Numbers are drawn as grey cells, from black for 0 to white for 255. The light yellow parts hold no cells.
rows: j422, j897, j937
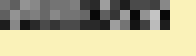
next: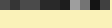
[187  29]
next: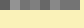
[104   8]
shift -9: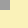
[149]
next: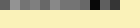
[158   8]
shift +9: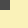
[83]
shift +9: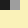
[ 38 167]
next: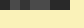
[ 29 158]

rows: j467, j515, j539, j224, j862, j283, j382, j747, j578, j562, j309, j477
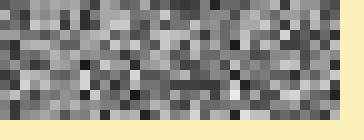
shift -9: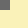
[96]
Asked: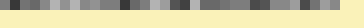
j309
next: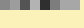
[179 115]

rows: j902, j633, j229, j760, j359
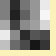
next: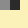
[85 74]
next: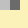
[74 22]
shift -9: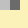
[183  98]

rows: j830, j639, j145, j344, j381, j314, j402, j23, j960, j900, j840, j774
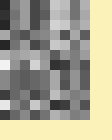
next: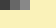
[ 82 115]
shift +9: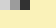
[219 165  59]
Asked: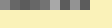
j23
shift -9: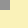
[138]

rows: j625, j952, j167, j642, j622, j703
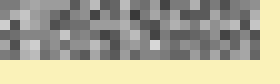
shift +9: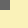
[110]
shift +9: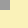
[165]
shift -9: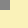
[124]
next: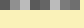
[156  68]
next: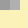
[133  90]
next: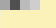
[123 144]

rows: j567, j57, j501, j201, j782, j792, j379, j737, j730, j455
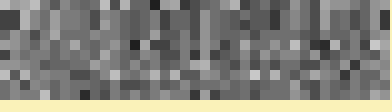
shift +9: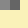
[144 110]
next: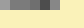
[123 101]
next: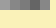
[101 123]
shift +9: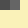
[ 86 110]
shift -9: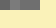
[ 92 114 102 102]

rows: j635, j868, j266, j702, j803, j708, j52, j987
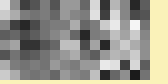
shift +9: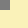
[133]
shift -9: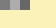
[115 163  94]
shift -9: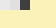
[224 215  54]
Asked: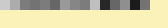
j987
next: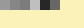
[143  27]
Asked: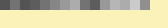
j708

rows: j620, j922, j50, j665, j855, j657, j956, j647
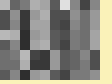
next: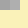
[90 68]
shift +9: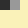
[ 55 162]

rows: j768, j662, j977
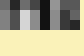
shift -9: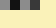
[131   9 131  48]
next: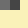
[ 18 149]
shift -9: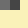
[100  60]

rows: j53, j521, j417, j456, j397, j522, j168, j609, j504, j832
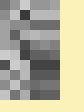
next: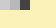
[67 67]
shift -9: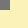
[108]

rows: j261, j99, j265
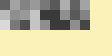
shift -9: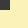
[49]
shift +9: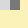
[226 129]
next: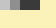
[143  70]

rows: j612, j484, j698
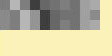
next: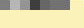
[160 138]
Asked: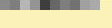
j698
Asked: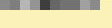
j484
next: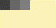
[114 160]
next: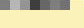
[160 170]
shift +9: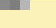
[147 135 191]
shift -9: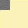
[105]

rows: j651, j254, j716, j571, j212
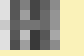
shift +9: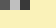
[ 96 200  66]
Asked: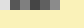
j651
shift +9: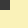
[66]
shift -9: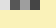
[215  78 149  60]

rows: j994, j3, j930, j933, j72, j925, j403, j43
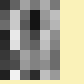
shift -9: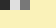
[ 34 214 111]
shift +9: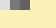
[232 129 107]
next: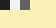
[ 43 190]

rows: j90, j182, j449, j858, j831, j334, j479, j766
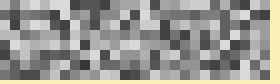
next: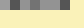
[ 66 105]
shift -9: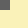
[87]
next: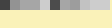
[105 176]
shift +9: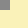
[145]
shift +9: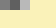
[134 105 194]
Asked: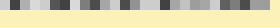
j449
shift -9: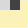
[208  57]

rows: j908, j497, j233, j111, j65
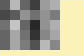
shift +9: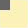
[110]
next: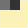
[135 166]
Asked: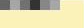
j111
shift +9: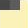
[ 81 101]
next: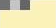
[ 40 146]
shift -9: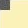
[83]

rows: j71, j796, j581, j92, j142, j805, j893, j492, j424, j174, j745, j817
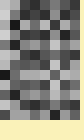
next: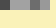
[ 36 153]
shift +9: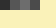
[ 56  95 118  84]
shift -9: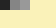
[ 27 124 144]
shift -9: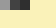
[144  57  38]
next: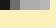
[ 97 184]
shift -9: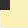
[38]

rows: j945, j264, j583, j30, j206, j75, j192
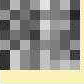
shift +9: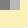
[134 193]
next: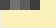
[184 137]
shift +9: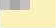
[202 175 202]
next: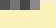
[125 115]
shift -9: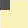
[74]

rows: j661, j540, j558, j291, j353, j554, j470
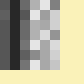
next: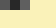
[139 168]
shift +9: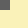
[104]
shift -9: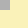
[168]
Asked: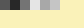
j470
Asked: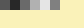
j661

